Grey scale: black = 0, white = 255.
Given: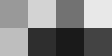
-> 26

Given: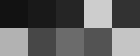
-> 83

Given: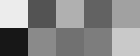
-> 125

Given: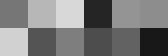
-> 98

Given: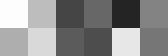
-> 231

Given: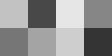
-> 206

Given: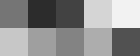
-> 173
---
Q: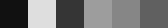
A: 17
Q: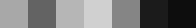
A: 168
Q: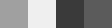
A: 160
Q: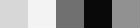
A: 215
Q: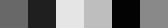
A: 104
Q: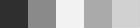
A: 47
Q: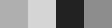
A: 175
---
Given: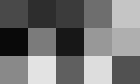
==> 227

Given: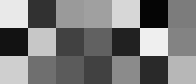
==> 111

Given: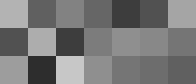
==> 45

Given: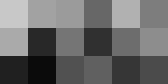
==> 11

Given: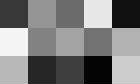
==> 38

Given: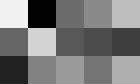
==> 130
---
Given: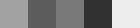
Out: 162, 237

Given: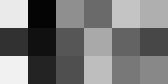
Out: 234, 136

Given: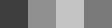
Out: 62, 122

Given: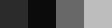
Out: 43, 189

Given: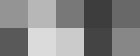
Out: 148, 135

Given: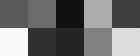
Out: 90, 219

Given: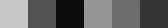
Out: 199, 52

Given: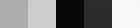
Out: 172, 248

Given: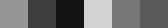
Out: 149, 91
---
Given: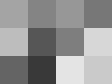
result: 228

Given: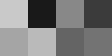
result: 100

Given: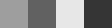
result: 231

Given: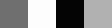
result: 4

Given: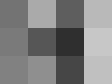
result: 70

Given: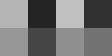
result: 143

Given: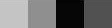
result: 5

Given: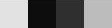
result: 47
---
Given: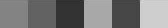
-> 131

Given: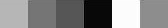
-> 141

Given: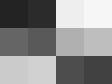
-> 209

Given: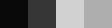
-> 54

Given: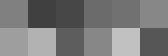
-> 158

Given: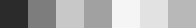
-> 200

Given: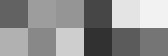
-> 206

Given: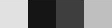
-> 62
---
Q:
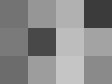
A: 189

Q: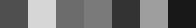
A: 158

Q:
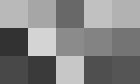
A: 199

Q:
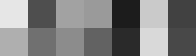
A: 217

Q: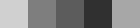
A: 167

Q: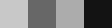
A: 172

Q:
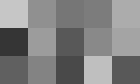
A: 191

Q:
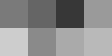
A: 185

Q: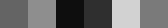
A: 142

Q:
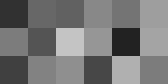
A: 176
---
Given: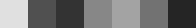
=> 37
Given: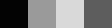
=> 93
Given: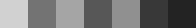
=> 35
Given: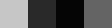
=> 100
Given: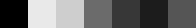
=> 85
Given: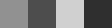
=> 47
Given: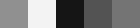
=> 116
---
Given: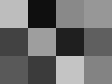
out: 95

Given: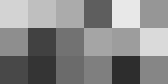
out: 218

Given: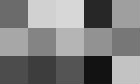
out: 119

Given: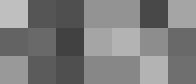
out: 105

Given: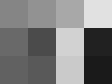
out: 33

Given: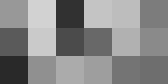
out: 138

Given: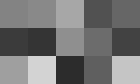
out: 66
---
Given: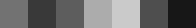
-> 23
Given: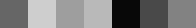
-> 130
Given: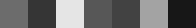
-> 23
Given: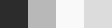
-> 220
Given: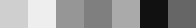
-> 102
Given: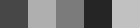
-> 193
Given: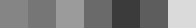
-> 218
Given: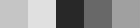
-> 160
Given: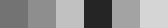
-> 213
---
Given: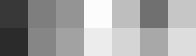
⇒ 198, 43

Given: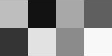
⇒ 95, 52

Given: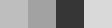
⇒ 217, 190

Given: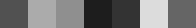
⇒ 101, 81

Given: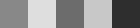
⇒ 46, 136

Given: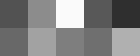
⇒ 47, 104

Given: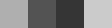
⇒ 203, 175

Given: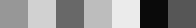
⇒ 86, 151
